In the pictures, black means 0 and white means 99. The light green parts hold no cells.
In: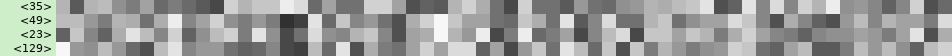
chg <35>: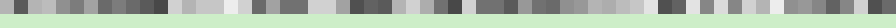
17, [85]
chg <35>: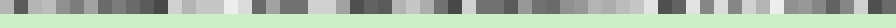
29, [81]
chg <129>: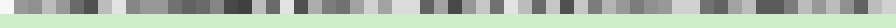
49, [77]
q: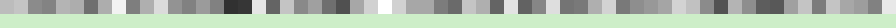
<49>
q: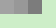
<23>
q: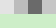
<129>
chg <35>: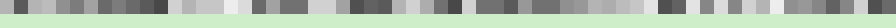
39, [41]

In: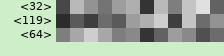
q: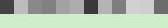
<32>
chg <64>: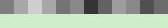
4, [49]

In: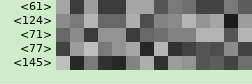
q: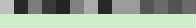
<145>
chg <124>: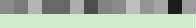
9, [70]
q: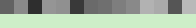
<71>
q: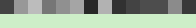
<77>

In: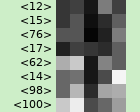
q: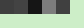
<12>
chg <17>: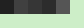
4, [37]
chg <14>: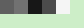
0, [40]
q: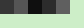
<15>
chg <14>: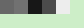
4, [95]
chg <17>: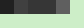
3, [17]
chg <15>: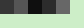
4, [37]

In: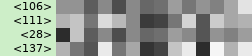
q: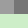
<106>
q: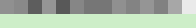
<106>
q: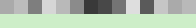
<111>
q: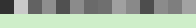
<28>
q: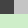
<137>
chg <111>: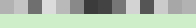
2, [46]

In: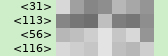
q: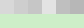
<116>
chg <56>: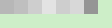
4, [77]
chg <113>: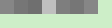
6, [55]

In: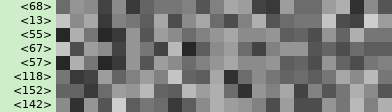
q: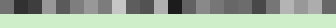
<118>
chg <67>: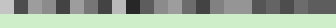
5, [58]
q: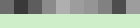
<142>
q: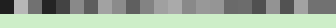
<55>
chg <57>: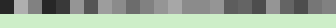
2, [46]
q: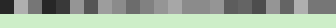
<55>
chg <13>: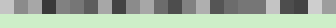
8, [30]

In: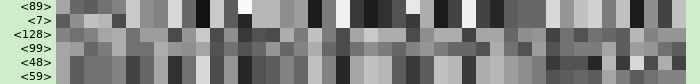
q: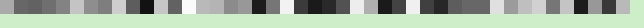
<89>
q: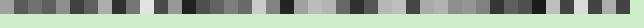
<48>
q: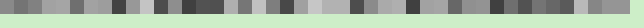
<128>
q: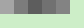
<59>
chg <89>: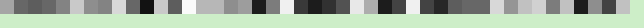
3, [44]
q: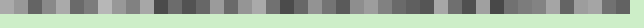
<99>

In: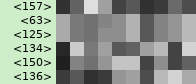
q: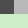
<136>
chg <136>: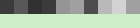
9, [66]
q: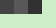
<157>
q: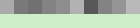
<63>
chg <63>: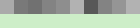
9, [72]
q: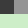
<136>

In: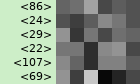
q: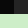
<69>
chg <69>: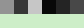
1, [24]
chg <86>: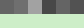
4, [36]
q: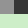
<29>
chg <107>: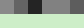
2, [18]
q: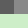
<24>
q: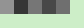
<29>

